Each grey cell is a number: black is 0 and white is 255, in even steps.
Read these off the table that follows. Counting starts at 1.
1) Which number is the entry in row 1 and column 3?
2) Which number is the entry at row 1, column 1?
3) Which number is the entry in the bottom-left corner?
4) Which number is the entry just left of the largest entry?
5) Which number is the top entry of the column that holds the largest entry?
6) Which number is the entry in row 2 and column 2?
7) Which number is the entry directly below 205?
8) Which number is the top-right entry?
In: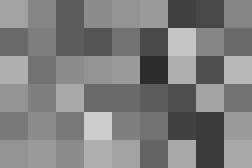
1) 92
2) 162
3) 147
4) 121
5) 140
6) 127
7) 175
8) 133

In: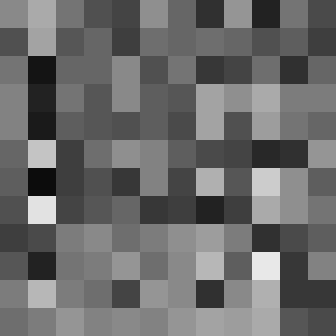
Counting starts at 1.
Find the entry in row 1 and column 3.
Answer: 116
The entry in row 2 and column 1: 80
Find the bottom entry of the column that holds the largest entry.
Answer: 170
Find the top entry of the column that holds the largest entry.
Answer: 34
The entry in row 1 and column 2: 170
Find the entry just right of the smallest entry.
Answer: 62
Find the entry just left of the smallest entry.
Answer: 94
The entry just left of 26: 130
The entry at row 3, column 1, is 116
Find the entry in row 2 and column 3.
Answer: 86
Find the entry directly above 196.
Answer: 26
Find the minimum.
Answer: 12
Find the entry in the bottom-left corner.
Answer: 110
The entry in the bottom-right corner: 74
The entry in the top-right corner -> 74
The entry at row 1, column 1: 137
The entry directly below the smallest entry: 226

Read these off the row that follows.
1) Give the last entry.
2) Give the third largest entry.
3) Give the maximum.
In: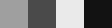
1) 18
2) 74
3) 234

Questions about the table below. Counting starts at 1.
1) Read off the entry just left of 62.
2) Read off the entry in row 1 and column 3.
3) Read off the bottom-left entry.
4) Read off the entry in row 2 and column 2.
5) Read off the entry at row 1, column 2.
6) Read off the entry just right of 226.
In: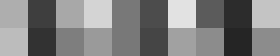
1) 174
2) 168
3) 188
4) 50
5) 62
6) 91

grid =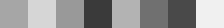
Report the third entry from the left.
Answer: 153
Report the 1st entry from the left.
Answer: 166

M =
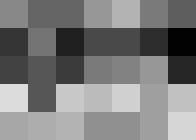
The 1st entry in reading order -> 136
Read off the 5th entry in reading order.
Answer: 179
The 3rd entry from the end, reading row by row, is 144
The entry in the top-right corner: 94
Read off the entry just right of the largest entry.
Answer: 86
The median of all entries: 130
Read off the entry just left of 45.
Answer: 73
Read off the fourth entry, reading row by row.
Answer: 151
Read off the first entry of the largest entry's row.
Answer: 220
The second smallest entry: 32

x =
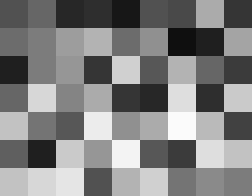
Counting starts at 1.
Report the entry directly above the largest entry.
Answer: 222
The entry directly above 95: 194
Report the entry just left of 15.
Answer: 144
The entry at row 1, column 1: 81
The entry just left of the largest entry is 171
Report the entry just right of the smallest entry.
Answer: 31
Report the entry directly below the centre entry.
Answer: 144
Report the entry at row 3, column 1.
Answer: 31
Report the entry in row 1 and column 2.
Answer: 102
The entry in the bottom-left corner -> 194
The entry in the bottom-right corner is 124
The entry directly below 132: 87
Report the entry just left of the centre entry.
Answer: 171
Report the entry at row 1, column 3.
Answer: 39
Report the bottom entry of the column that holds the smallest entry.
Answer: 116
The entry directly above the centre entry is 208
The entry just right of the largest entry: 186
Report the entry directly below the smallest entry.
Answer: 179
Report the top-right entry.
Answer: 53

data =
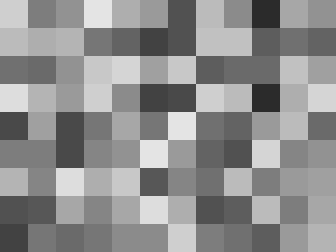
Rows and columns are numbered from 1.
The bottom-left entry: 66
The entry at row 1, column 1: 207
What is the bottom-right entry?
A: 180
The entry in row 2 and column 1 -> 187
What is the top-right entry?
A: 146
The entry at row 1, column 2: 125
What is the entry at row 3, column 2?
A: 106
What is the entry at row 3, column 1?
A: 112
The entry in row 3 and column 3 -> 146
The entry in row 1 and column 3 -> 146
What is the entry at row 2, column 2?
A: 174
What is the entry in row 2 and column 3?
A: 180

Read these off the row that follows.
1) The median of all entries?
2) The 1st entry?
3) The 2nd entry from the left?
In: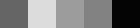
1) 130
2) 101
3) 220

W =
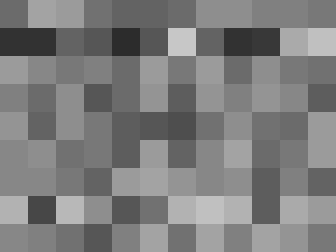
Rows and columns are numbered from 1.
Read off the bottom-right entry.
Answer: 120
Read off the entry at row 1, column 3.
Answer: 155
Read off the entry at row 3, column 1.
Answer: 155
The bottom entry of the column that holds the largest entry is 113
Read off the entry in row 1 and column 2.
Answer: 163
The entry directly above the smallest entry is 99
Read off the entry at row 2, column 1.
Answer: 50
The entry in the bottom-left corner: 135
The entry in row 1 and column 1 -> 107
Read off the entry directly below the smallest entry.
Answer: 107
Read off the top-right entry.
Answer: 120
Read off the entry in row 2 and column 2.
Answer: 50
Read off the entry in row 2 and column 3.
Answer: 99
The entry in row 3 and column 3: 120
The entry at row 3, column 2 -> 135
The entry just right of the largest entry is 99
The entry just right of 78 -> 113
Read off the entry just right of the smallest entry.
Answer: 86
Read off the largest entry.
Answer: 199
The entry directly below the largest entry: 120

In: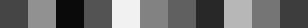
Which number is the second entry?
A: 145
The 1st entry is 69
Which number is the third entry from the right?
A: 183

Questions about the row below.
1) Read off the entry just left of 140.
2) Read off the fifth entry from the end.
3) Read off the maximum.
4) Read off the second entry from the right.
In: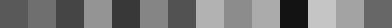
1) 178
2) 171
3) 197
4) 163

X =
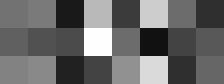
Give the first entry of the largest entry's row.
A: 96
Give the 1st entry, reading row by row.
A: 114
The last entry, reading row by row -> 102
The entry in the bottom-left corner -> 130
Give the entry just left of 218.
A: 145
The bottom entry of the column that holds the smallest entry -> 218
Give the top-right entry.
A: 47
